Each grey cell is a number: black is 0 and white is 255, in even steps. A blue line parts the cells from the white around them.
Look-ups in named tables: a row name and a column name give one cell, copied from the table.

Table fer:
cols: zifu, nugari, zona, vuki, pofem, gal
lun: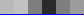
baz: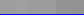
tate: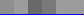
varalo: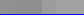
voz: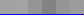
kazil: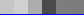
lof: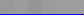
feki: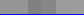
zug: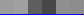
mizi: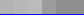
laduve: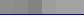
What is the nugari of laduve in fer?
140
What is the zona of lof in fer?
150
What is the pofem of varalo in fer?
162
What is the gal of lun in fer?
156
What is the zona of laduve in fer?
131
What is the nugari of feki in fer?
149
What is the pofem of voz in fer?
149
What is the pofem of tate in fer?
156
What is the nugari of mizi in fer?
184
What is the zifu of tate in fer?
143
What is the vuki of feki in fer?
135
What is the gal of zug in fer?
140
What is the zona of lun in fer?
126
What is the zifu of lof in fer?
153
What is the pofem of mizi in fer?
143
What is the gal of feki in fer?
156
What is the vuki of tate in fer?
121
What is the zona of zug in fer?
94
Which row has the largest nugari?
kazil

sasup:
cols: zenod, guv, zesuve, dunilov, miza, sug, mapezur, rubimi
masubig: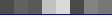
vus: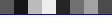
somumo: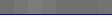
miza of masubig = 218
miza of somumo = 111
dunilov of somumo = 119
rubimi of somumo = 115
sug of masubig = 74
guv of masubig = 97

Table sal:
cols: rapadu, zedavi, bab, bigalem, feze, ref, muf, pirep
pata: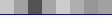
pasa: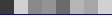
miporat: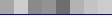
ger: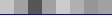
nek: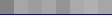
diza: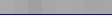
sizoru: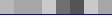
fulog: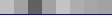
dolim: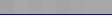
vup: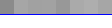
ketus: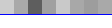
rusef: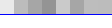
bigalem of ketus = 160
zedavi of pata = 161
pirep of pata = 161
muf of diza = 165
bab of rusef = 166
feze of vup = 152
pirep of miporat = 205
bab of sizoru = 166
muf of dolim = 168
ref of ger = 176
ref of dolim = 166
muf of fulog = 166
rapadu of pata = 200

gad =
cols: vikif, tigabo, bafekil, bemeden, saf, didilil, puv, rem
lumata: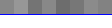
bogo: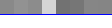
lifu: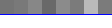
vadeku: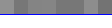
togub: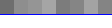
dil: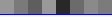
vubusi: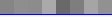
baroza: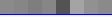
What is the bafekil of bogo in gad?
140
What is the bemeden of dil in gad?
153
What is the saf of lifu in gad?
139
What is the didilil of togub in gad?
133
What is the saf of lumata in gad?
109
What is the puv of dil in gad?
138
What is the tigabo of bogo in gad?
146
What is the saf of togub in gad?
124
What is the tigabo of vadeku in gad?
119
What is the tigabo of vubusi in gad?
142
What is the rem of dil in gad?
123
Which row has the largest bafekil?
togub

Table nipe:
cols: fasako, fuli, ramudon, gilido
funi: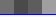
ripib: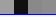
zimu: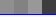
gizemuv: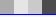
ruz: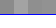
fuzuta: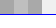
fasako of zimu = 143
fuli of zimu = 130
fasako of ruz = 139
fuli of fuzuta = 191
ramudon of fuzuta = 169
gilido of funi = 159
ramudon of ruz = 143
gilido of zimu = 61

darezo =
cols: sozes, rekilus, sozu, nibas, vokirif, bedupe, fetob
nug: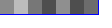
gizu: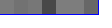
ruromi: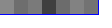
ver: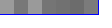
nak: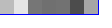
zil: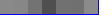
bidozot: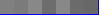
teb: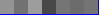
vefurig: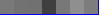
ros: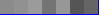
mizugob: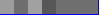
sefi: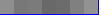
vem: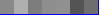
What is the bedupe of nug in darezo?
78
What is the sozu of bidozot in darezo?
136
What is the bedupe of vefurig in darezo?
143
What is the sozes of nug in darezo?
138
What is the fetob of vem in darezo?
110
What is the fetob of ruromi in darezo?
115
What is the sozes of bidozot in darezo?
128

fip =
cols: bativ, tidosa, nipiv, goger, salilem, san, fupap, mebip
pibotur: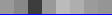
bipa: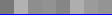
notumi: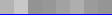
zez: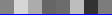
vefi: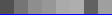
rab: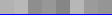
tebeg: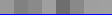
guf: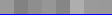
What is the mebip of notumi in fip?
149
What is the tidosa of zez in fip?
214
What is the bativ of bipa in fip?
121
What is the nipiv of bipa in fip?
142
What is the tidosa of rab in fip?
184
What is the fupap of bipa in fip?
155
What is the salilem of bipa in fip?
134
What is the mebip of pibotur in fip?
149
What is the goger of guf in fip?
150
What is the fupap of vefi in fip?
97
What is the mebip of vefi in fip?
159
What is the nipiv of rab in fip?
142

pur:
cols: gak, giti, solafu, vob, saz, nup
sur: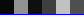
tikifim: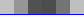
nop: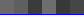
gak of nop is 105
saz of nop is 56
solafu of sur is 15
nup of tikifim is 191
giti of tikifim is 150
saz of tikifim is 116
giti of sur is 146
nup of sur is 79
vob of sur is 63
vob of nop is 110
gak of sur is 8
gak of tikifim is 194
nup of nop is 70
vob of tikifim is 77
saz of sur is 193
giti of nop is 95
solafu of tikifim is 81
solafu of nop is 59

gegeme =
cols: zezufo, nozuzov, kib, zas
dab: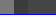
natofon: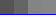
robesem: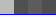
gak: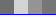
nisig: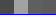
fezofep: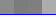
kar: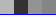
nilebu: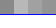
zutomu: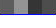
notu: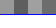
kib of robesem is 92
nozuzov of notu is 94
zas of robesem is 79
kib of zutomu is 53
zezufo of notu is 153
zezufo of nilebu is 137
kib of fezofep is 127
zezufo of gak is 110
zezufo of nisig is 73
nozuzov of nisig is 162

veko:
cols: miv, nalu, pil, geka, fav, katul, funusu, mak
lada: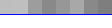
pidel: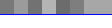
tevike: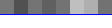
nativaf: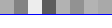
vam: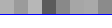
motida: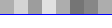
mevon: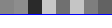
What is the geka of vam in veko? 91
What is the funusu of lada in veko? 137
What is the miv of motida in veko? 175
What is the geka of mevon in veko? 199
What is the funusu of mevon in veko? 126
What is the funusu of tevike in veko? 175
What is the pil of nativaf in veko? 237
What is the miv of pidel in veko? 121
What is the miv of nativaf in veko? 174
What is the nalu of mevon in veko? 141
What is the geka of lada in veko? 137
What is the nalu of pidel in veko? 155
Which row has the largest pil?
nativaf

